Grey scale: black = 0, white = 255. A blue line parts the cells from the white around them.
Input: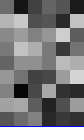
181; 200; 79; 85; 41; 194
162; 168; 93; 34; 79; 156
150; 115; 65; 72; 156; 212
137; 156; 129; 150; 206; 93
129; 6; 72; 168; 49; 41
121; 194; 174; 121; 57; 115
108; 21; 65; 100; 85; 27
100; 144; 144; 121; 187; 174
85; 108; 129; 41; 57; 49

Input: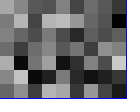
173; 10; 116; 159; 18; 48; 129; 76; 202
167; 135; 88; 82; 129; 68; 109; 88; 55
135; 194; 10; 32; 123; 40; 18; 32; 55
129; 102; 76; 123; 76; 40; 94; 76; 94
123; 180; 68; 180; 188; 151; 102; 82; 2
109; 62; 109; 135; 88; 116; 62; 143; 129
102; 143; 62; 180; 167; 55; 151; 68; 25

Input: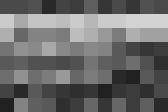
203; 168; 196; 196; 189; 203; 183; 203; 203; 211; 211; 211
175; 103; 131; 131; 123; 189; 175; 153; 123; 175; 161; 161
116; 145; 137; 168; 137; 123; 137; 131; 89; 67; 54; 60
110; 145; 110; 123; 153; 103; 123; 110; 41; 33; 89; 67
89; 95; 81; 81; 74; 81; 116; 95; 89; 110; 81; 47
74; 74; 81; 41; 67; 60; 95; 54; 74; 54; 81; 74
67; 41; 89; 67; 54; 47; 54; 33; 54; 60; 47; 74
33; 131; 95; 89; 47; 60; 103; 54; 103; 60; 95; 41

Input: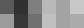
156; 56; 112; 192; 163; 171
90; 48; 127; 185; 163; 200

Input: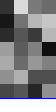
170; 107; 151; 128
157; 92; 128; 15
144; 176; 78; 78
71; 86; 37; 144
50; 218; 121; 107
43; 86; 58; 183
23; 114; 183; 198

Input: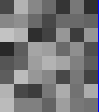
195; 179; 46; 66; 151; 60; 151
187; 128; 128; 99; 158; 120; 114
179; 72; 60; 120; 172; 114; 172
135; 143; 106; 72; 106; 106; 99
93; 187; 151; 135; 72; 120; 66
85; 99; 158; 179; 165; 128; 93
72; 179; 135; 106; 52; 120; 46
40; 93; 165; 158; 106; 143; 79

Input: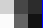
251; 100; 19
210; 71; 44

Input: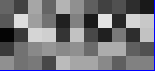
144; 114; 121; 72; 187; 166; 166; 137; 95; 129; 129
101; 65; 166; 101; 180; 144; 95; 65; 80; 45; 25
88; 221; 158; 114; 32; 129; 25; 227; 38; 213; 200
58; 114; 137; 150; 137; 144; 107; 173; 173; 95; 80
4; 58; 213; 207; 52; 194; 72; 32; 121; 45; 194

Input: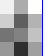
241; 172; 254
206; 95; 179
151; 47; 159
116; 130; 194
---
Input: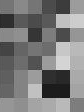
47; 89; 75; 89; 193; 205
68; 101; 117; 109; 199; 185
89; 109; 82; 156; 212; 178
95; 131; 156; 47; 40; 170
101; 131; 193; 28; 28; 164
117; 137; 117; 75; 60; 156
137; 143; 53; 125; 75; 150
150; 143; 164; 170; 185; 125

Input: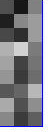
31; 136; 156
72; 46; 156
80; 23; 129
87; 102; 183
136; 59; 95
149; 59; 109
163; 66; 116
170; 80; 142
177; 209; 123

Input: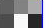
76; 249; 38
96; 130; 171

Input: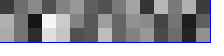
60; 109; 138; 81; 130; 152; 95; 81; 122; 164; 52; 183; 122; 176; 60
170; 116; 44; 223; 197; 81; 87; 189; 101; 130; 152; 74; 109; 36; 145
176; 116; 22; 245; 203; 130; 87; 158; 101; 145; 138; 68; 116; 30; 95

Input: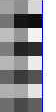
102; 59; 82
110; 74; 95
117; 22; 15
124; 36; 44
164; 142; 213
176; 170; 228
182; 157; 235
190; 150; 242

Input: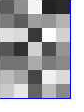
85; 49; 209; 77; 149
93; 143; 245; 36; 42
115; 115; 171; 123; 137
123; 93; 157; 149; 179
187; 164; 70; 239; 217
202; 231; 99; 187; 137
223; 217; 56; 253; 209

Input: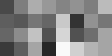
58; 94; 165; 38; 249; 208; 179; 165
73; 126; 173; 152; 132; 146; 126; 187
94; 87; 118; 102; 201; 51; 146; 118
102; 140; 194; 81; 214; 81; 110; 165
